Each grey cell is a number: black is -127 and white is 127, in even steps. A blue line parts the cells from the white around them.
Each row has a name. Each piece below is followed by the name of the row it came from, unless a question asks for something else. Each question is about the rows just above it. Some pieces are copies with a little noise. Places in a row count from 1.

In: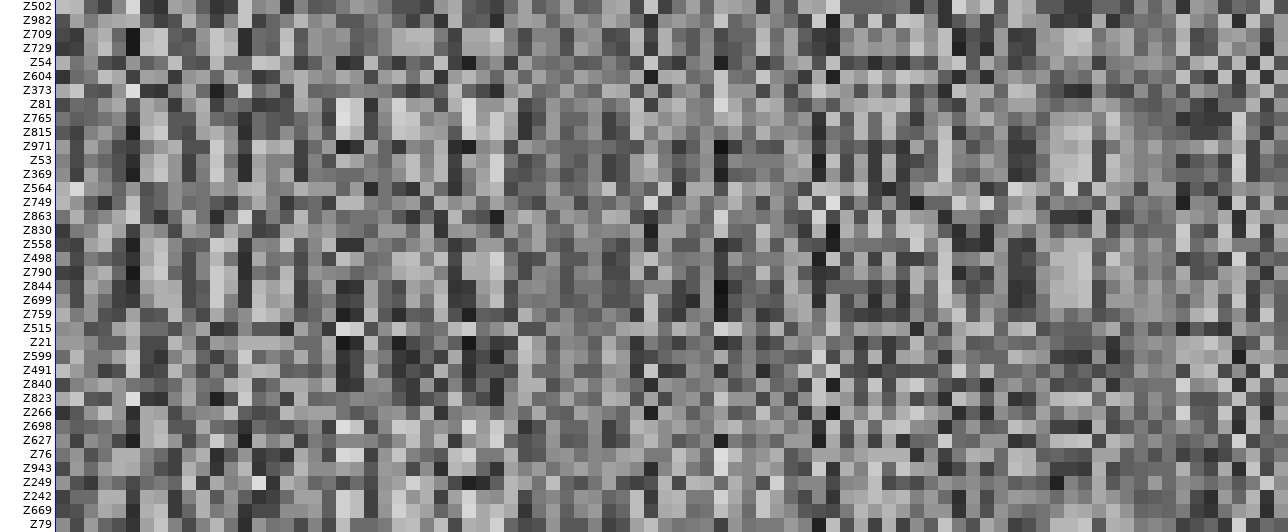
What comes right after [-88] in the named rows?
[-12]
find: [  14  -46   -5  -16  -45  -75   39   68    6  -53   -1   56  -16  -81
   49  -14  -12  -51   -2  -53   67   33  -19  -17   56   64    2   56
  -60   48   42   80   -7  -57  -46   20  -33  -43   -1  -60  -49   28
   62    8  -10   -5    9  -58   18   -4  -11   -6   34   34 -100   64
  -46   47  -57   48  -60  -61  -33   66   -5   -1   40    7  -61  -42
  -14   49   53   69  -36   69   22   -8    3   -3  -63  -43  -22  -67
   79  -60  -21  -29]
Z498
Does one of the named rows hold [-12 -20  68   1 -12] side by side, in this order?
no
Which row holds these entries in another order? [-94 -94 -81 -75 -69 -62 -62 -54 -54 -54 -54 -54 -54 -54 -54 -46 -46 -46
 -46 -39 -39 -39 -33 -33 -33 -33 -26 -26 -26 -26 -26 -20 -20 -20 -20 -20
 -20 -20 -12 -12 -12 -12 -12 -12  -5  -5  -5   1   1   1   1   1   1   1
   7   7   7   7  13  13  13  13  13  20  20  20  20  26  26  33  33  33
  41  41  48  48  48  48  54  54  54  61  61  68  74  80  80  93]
Z749
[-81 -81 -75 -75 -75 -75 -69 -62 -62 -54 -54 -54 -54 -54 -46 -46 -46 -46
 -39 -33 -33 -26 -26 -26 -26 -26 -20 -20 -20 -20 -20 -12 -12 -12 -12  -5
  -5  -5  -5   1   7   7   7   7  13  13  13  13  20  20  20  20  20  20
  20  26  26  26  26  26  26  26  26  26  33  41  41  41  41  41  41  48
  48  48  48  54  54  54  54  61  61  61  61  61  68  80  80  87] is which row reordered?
Z669

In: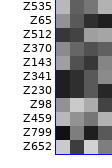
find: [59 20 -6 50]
Z459
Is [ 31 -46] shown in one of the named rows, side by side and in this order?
yes
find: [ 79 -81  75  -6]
Z652
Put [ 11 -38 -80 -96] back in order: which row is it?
Z341
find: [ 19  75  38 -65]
Z98
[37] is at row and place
Z512, 4
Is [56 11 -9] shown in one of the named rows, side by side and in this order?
no

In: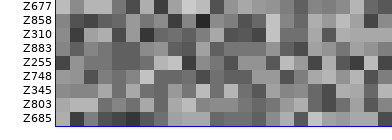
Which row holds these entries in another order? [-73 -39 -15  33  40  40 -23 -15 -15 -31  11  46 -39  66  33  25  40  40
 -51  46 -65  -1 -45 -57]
Z685
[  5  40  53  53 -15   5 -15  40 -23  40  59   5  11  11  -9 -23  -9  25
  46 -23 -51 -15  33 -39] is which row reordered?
Z803

